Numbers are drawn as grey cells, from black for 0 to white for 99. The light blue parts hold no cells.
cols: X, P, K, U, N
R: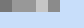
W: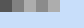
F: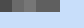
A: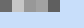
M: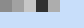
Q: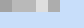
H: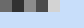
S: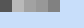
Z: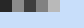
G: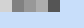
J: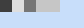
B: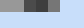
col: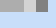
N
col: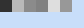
P
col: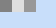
P
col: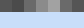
X
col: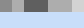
N
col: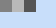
N

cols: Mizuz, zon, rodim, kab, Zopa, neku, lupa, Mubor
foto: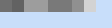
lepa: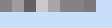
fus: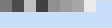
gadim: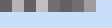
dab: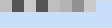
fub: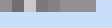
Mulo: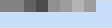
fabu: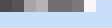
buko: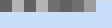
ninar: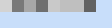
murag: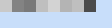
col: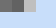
neku
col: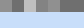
Zopa
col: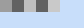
rodim
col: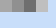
Zopa
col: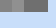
Zopa

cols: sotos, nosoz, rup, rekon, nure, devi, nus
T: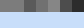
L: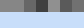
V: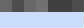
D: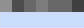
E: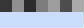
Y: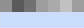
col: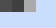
nus
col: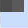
devi
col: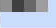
nure
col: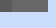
rup
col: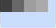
nure

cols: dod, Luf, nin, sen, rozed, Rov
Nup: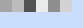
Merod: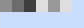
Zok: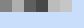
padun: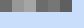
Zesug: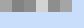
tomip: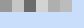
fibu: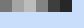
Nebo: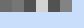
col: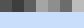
nin
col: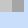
Luf
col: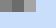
dod
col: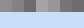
dod

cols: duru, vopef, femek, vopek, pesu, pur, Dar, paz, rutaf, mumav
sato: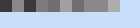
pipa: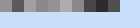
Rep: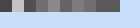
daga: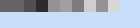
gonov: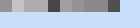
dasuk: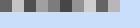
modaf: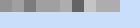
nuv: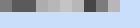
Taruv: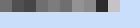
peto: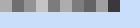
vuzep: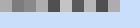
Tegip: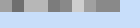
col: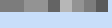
Dar
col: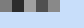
rutaf
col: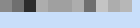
vopek
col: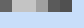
vopef
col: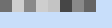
paz

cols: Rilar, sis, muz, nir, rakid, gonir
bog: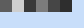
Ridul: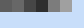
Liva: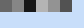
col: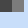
rakid
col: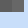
Rilar
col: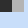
nir
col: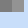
rakid
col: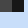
muz
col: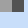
gonir

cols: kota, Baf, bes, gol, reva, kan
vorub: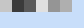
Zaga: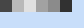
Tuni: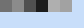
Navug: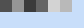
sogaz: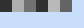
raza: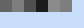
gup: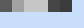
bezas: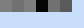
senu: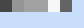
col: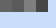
kota
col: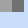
Baf
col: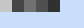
kota
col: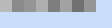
Baf

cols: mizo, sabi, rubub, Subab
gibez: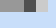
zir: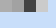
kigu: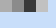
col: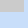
Subab
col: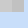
Subab

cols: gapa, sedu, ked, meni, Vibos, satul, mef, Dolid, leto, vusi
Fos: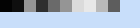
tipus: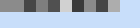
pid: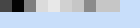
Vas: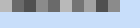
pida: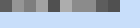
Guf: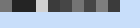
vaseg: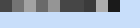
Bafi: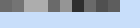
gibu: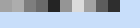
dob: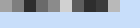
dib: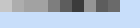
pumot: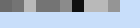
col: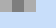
sedu
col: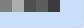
leto
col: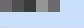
Vibos
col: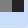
ked
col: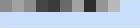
Dolid
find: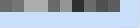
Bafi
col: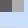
vusi

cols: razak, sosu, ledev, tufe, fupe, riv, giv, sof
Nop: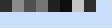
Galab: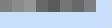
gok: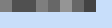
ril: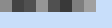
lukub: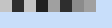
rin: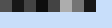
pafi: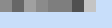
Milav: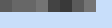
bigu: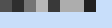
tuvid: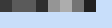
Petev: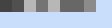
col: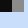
tufe
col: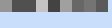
ledev
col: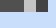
ledev
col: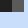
fupe
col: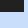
sof
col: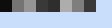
riv

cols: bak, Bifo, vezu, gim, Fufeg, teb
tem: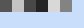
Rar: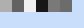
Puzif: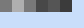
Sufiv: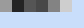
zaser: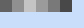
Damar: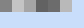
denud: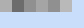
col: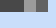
gim
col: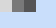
Fufeg
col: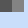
Fufeg
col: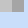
vezu
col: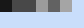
gim
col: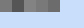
Fufeg
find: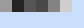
Sufiv

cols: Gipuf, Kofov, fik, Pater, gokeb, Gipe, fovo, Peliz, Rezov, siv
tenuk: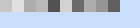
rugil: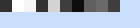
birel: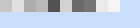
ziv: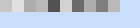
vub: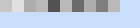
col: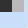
Pater
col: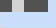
gokeb
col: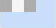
fik
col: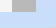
siv
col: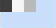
siv

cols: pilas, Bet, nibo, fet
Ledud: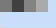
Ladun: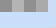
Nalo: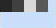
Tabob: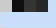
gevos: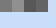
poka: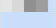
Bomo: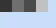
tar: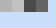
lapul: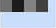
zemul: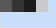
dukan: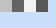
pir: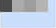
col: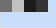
Bet
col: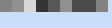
nibo

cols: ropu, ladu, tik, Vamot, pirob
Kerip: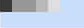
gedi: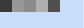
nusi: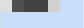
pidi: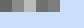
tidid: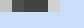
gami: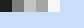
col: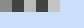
tik
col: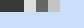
ropu
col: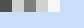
pirob
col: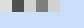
pirob

